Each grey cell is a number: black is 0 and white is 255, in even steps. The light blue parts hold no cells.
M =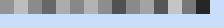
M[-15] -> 148
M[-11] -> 172
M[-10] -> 136
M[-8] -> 141
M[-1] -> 38

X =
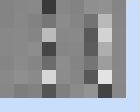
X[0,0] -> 132
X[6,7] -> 67
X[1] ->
[132, 136, 130, 118, 139, 133, 115, 185, 134]
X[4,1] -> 139
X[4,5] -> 132
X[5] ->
[137, 143, 138, 214, 140, 134, 88, 227, 136]
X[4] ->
[133, 139, 133, 108, 141, 132, 117, 157, 135]
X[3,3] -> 70
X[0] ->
[132, 135, 137, 57, 135, 131, 143, 145, 133]
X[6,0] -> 135
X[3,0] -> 136
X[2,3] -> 187
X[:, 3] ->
[57, 118, 187, 70, 108, 214, 84]

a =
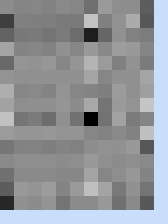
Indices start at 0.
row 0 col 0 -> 140
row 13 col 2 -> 148
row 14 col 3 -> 148
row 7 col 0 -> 162
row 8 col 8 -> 162
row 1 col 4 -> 122
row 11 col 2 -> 142
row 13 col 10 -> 116
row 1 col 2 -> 127
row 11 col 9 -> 143
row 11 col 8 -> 140
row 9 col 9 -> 130
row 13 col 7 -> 164
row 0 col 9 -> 141
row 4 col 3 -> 151
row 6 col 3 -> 132
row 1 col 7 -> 128
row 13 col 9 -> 145
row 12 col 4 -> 135
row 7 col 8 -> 154
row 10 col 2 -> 131
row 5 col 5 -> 144
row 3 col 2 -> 135
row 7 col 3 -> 143
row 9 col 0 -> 155
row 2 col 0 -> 98
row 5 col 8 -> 144
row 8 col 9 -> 123
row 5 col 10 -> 165
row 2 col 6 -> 30
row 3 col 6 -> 153
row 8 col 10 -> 133
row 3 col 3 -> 130
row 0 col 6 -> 111
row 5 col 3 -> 145
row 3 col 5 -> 134

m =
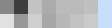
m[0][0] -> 135
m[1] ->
[225, 152, 207, 167, 184, 194, 202]
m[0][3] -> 172

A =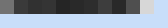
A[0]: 114
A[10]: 215

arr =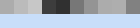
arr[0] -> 172
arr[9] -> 129
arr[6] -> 148

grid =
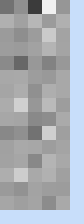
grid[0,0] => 114
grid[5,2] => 157
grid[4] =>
[138, 103, 152, 130, 152]
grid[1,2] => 183
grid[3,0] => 157
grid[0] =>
[114, 144, 59, 241, 150]
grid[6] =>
[165, 173, 144, 174, 168]
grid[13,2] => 163
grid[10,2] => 167
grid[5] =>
[168, 169, 157, 153, 168]
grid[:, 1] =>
[144, 161, 142, 155, 103, 169, 173, 208, 165, 144, 169, 166, 205, 146, 159]
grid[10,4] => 164
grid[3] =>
[157, 155, 162, 180, 164]
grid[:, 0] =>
[114, 176, 155, 157, 138, 168, 165, 172, 167, 136, 161, 162, 174, 154, 166]
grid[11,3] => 180
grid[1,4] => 176
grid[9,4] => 159
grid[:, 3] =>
[241, 155, 202, 180, 130, 153, 174, 186, 141, 207, 157, 180, 177, 157, 140]

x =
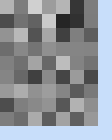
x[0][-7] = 180
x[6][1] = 173
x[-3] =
[153, 173, 145, 157, 133, 91, 121]
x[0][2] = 208
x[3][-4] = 144
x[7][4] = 87
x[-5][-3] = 189
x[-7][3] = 167
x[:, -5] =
[208, 98, 83, 116, 164, 64, 145, 137, 171]
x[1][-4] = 202
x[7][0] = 77
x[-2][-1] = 142
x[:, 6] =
[125, 124, 93, 132, 115, 73, 121, 142, 152]
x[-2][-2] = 178
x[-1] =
[125, 109, 171, 93, 162, 95, 152]
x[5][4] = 69
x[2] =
[147, 185, 83, 167, 64, 127, 93]
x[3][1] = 136

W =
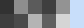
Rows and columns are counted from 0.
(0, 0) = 50
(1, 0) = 62
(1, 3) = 95

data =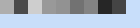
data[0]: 174
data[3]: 153
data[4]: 146

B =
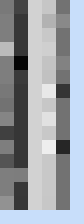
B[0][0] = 121
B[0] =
[121, 67, 210, 198, 114]
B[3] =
[187, 54, 210, 207, 114]
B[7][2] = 210
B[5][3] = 193
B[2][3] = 200
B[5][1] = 58
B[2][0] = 126
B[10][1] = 54
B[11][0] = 84
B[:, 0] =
[121, 126, 126, 187, 126, 126, 120, 114, 133, 64, 126, 84, 126, 126, 146]
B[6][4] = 53
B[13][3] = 200
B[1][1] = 54
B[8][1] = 54
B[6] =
[120, 54, 210, 232, 53]
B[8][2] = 210
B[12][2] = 210
